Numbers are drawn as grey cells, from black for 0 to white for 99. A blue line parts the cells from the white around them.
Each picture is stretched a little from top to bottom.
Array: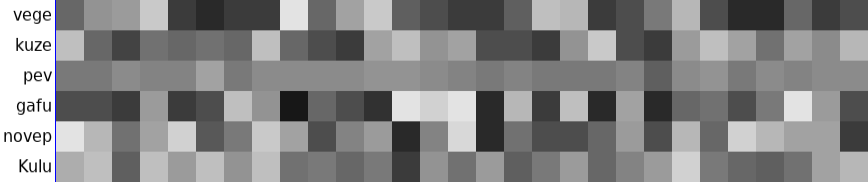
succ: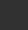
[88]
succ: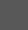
[47]
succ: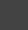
[44]
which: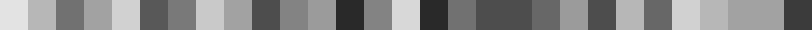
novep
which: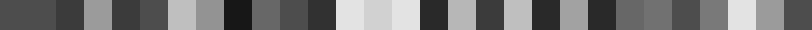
gafu
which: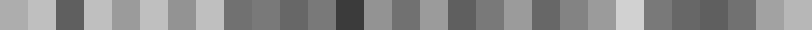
Kulu
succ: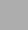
[74]

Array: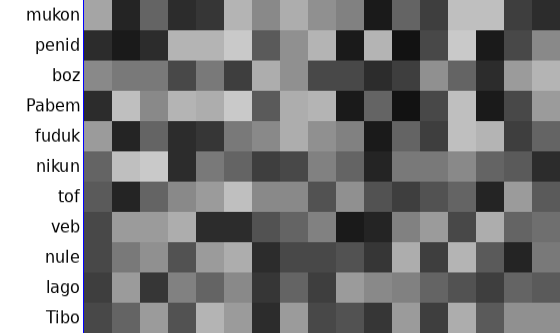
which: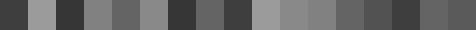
lago
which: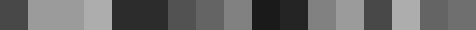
veb
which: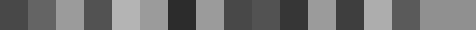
Tibo
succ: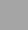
[14]
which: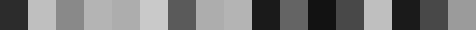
Pabem

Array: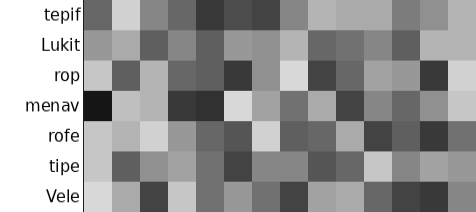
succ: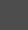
[26]
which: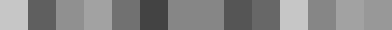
tipe
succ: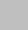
[70]
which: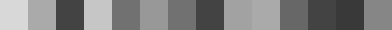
Vele
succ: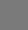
[56]

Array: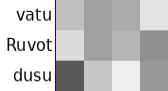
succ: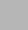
[56]
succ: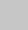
[92]
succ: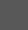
[77]

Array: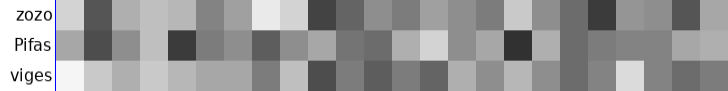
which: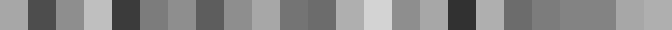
Pifas
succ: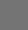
[42]
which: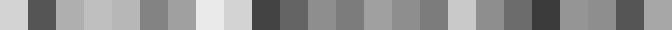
zozo
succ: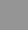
[55]
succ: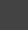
[39]

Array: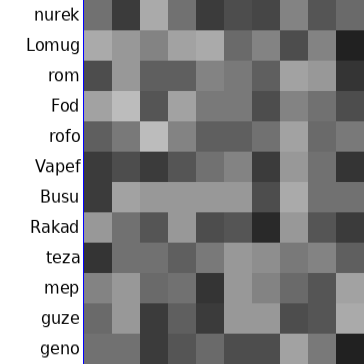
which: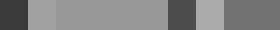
Busu
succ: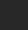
[59]
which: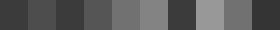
Vapef
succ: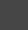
[51]
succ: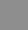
[47]

